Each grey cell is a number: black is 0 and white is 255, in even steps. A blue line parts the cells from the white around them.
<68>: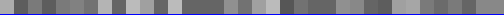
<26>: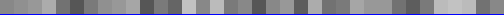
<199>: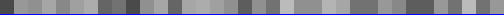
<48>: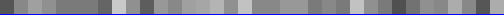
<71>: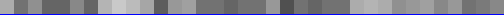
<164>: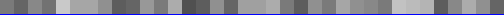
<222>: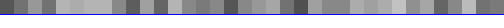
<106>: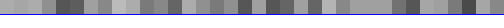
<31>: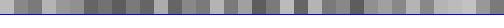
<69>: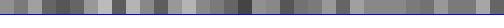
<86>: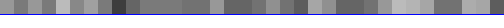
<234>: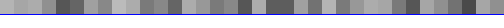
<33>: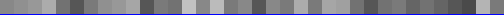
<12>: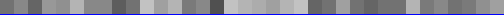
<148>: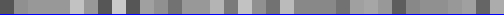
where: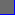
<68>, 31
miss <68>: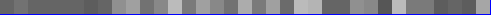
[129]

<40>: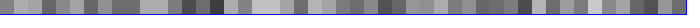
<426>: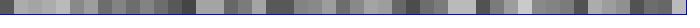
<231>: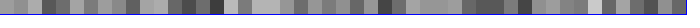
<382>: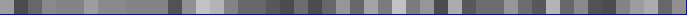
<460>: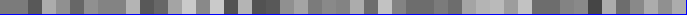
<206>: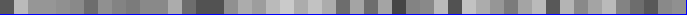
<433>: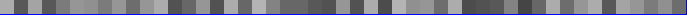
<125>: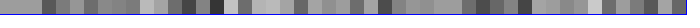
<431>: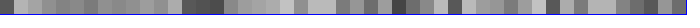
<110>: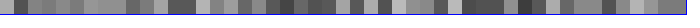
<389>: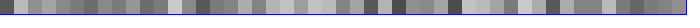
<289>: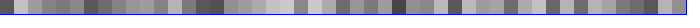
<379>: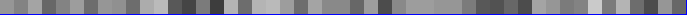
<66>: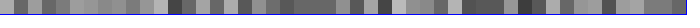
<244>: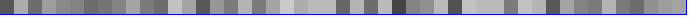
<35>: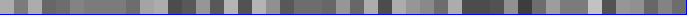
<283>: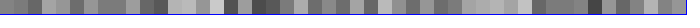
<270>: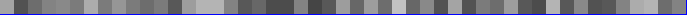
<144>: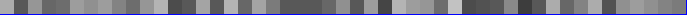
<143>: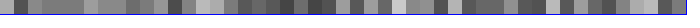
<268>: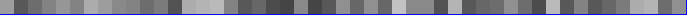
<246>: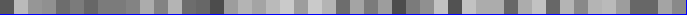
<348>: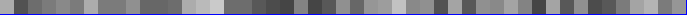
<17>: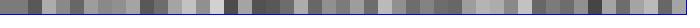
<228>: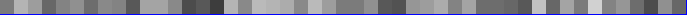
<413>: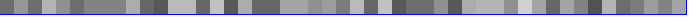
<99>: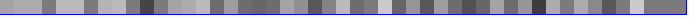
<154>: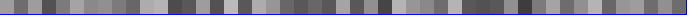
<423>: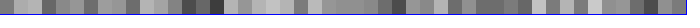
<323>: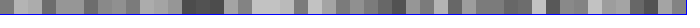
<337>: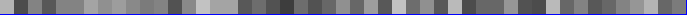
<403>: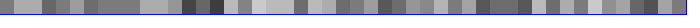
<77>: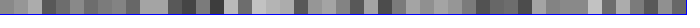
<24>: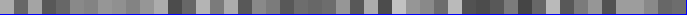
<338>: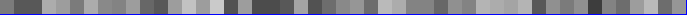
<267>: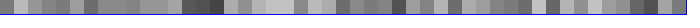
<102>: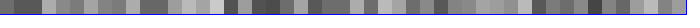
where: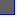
<231>, 9
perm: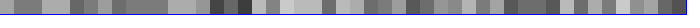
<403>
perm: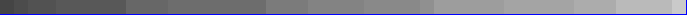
<102>
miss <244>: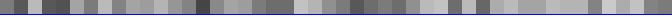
[117]

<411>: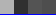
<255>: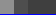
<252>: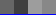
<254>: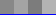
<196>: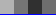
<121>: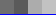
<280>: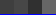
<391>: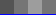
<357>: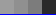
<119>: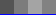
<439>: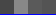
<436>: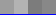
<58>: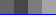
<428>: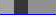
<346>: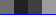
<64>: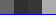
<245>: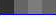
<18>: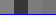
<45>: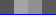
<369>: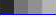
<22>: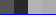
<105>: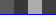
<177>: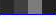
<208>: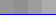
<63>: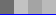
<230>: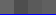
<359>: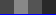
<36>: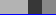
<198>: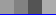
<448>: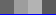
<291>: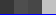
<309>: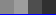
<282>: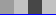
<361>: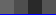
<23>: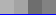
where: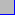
<63>, 3
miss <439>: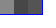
[90]
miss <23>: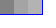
[110]
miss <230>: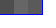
[96]

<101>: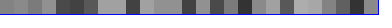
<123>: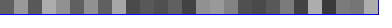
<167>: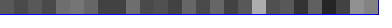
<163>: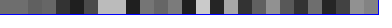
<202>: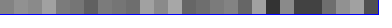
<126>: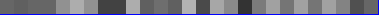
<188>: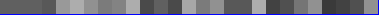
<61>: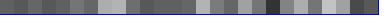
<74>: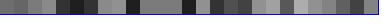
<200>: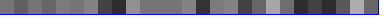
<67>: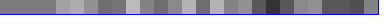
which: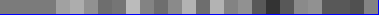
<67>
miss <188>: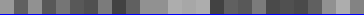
[58]
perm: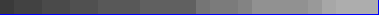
<188>

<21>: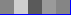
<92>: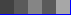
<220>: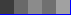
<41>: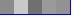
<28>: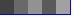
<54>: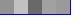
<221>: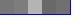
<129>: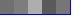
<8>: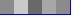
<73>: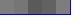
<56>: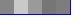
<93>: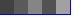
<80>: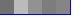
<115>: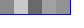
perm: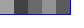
<28>
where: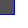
<93>, 3
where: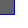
<73>, 3
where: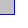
<54>, 1

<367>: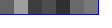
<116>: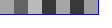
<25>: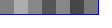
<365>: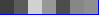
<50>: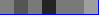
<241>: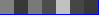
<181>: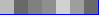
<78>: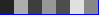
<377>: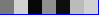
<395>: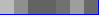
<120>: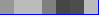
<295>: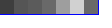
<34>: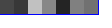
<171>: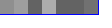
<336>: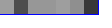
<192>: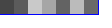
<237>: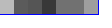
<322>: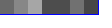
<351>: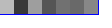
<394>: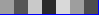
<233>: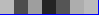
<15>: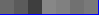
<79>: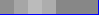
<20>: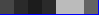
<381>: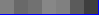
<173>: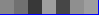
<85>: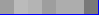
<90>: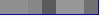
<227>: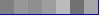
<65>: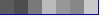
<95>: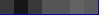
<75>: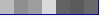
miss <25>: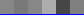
[85]
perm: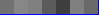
<381>
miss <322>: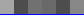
[70]
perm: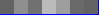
<395>
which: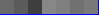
<15>
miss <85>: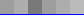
[180]
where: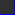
<367>, 4

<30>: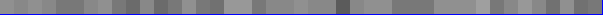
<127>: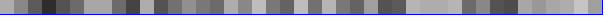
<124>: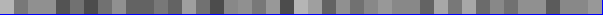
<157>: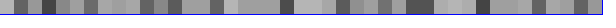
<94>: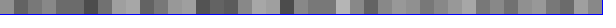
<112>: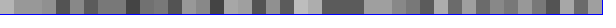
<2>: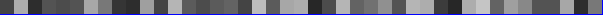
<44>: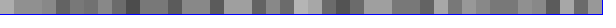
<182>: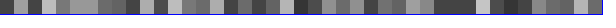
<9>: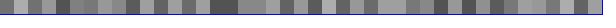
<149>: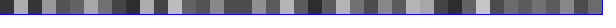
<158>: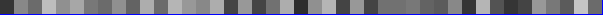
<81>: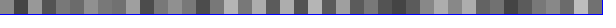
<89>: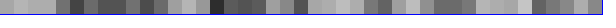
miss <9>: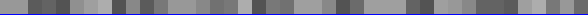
[128]
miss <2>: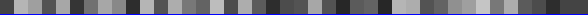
[60]
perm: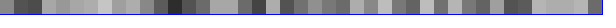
<127>

